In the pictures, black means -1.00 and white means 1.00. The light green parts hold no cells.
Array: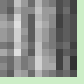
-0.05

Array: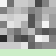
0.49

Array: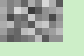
0.36

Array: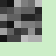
-0.59

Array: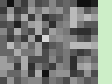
0.25
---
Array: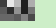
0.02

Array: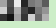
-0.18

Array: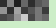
-0.07

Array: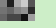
-0.86

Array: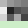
0.31

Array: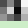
-0.51

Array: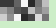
0.71

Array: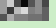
-0.11
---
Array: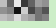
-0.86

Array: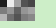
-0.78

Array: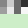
-0.62

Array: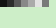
-0.86

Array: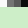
-0.91

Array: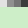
-0.53

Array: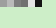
-0.84
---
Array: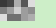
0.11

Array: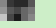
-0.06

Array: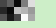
0.21

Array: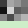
-0.17

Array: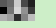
-0.54

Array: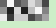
0.03

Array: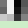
-0.22
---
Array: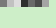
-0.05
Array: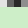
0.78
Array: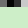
-0.14
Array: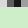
0.70
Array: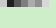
0.58
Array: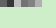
-0.23
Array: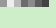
0.19
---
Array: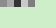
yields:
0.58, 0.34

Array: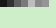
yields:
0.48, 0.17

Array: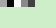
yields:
0.96, 0.30

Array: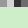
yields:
0.67, 0.19

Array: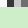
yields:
0.95, 0.58

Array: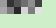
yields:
0.78, 0.67
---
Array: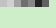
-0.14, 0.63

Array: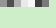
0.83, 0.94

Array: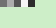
-0.34, 0.92

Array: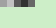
-0.30, 0.52

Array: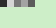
-0.07, 0.67

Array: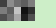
0.53, 0.53

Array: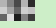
-0.21, 0.74
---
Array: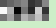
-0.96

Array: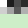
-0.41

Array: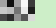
-0.10

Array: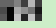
0.32

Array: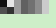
0.22

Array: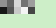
0.69

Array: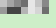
0.07

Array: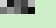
-0.22

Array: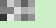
0.72

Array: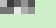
-0.22
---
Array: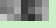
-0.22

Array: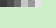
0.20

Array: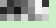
0.35

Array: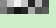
-0.36

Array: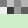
0.20

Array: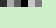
0.57

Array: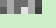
0.33

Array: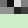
-0.73

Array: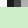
-0.44

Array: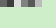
-0.31
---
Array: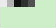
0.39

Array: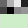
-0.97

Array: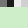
-0.78

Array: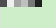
0.88

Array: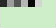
0.23

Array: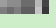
-0.15

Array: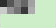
0.15

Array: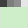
-0.01

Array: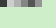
0.61
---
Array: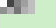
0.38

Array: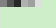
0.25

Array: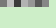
-0.31

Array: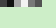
-0.06

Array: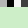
0.92

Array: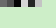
-0.71

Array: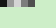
-0.02

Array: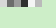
0.92
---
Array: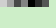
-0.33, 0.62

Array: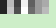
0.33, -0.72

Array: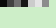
0.10, -0.93

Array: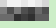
0.67, -0.16

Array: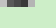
0.41, 0.52

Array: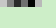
0.45, 0.56

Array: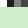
-0.44, 0.96

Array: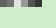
-0.57, -0.24
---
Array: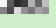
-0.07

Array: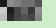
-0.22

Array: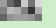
0.01

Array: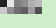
-0.26

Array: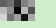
-0.96

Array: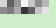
-0.23
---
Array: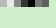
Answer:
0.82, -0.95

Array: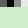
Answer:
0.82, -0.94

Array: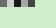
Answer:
0.64, -0.80

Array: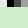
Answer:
0.83, -0.99

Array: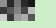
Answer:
0.61, -0.81

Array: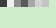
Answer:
0.88, -0.52
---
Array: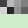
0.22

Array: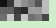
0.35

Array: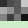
-0.30

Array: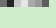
0.57

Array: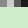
-0.30

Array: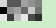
-0.31

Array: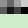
0.26

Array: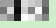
-0.78

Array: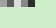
0.72

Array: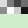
-0.49
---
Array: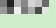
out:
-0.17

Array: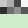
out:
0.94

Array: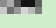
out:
-0.24

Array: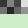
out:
0.74

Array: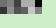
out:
-0.92

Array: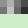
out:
-0.41
